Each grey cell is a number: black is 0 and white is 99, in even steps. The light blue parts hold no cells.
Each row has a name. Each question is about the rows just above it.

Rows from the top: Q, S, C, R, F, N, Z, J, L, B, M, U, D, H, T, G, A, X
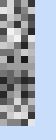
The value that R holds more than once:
[73]
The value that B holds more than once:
[61]

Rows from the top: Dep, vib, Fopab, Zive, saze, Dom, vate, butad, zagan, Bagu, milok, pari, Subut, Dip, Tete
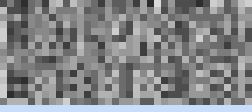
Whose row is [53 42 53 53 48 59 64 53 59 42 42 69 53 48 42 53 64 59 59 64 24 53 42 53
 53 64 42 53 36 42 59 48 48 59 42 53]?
butad
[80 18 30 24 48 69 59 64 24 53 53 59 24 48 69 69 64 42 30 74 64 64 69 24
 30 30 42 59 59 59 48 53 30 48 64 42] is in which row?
Dip
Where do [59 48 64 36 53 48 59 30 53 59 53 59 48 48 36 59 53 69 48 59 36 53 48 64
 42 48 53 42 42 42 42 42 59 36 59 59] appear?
Fopab
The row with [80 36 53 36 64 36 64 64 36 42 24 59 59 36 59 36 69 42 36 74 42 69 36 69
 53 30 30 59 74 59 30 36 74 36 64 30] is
Subut
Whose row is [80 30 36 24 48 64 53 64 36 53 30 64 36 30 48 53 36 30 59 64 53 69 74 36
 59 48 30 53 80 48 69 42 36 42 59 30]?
Dom
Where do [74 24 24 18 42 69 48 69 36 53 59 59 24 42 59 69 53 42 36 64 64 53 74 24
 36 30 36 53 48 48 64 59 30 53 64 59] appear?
pari

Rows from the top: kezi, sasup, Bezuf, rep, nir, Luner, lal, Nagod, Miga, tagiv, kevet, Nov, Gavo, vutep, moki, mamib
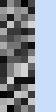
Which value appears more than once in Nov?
[6]
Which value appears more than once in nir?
[22]

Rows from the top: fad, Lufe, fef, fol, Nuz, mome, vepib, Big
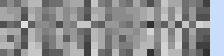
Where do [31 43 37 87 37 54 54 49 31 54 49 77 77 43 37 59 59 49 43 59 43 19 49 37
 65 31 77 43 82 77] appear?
fol
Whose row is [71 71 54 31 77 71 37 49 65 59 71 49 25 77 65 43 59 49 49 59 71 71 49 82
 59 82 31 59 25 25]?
vepib

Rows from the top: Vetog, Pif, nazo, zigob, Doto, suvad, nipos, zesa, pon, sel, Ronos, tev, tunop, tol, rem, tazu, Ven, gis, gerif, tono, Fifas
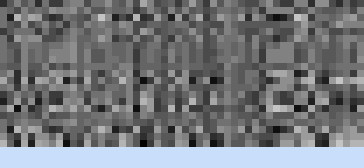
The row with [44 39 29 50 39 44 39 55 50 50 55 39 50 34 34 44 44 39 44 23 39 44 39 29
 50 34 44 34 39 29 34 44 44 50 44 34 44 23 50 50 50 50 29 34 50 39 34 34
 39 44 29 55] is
pon
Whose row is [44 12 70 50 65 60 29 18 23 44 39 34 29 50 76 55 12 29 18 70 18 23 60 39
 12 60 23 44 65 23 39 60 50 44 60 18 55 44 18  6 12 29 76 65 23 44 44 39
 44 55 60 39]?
nazo
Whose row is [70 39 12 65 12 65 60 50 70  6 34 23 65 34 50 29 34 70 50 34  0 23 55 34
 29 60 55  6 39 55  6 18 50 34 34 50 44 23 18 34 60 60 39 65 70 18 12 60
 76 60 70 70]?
Fifas
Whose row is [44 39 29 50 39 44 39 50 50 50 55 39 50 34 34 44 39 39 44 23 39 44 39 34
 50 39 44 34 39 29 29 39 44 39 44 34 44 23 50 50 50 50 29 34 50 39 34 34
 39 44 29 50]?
zesa

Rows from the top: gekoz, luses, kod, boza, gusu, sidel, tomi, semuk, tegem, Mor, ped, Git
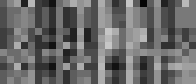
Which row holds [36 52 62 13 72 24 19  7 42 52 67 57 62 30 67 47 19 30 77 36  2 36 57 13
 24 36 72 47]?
gekoz
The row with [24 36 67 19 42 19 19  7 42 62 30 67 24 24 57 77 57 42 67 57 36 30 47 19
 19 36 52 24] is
tomi
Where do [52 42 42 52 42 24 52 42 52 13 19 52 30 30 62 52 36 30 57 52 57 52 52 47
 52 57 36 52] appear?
semuk
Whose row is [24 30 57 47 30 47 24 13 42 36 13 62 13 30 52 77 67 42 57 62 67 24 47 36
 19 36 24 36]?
gusu

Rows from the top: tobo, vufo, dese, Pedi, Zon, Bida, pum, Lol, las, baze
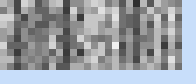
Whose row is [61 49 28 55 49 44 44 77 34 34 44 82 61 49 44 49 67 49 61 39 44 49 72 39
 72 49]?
Bida
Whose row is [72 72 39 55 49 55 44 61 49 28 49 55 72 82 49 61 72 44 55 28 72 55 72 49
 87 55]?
las
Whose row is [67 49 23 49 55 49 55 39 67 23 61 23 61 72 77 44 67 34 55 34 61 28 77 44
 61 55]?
Lol

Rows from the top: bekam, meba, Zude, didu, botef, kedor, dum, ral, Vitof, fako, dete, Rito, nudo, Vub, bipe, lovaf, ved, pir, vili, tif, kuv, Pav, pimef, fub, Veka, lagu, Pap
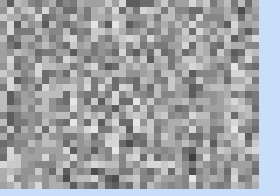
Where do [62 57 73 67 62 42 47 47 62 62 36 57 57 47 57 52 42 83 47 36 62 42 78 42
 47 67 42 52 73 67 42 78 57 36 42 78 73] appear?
ral
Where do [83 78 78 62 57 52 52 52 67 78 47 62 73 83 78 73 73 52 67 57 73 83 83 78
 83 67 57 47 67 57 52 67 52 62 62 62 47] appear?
fub
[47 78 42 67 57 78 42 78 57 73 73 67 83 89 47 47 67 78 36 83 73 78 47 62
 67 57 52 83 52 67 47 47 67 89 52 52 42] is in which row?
vili
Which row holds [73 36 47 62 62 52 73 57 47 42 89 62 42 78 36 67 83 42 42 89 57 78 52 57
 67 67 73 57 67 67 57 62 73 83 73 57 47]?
bipe
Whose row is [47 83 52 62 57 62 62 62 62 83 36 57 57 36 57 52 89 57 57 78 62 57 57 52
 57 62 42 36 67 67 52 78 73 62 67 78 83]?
Pav
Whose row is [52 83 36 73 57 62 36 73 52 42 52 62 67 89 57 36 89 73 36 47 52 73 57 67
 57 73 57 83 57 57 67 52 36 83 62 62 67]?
didu

